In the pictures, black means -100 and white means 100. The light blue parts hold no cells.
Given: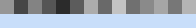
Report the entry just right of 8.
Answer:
30
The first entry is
18
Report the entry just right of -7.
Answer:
41

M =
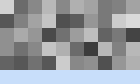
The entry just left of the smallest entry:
-16
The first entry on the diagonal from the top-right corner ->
28
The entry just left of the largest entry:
60
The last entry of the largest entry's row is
71
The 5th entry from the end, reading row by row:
7
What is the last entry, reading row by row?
38
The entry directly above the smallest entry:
49
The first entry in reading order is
65
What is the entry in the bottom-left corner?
-22
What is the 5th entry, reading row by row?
7
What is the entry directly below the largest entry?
-47
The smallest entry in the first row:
-16
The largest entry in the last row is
60
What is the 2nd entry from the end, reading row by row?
18
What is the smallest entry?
-53

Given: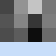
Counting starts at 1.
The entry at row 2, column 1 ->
-34
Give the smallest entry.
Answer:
-90
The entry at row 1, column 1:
-46
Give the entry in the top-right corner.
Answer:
-7

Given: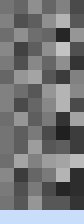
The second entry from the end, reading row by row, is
-32
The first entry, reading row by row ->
-9
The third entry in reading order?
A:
12
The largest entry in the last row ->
18
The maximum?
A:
53
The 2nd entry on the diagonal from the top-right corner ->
41
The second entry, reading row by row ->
-20
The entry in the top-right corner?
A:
-42
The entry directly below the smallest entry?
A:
-26
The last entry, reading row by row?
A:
-59
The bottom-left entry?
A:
-9
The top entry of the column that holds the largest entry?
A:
1
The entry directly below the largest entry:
12
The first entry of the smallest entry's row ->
-9
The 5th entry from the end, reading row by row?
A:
-32
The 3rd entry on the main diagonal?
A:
-14
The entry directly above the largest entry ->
-70
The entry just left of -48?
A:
7
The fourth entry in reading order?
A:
-20
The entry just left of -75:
-42
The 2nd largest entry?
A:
47
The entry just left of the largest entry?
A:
12
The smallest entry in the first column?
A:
-20

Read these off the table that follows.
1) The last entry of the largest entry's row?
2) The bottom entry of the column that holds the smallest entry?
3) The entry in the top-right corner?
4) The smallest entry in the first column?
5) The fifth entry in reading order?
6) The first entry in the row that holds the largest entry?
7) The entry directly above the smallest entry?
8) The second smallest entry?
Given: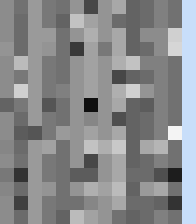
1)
91
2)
27
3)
-11
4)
-22
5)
-11
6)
10
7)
27
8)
-77
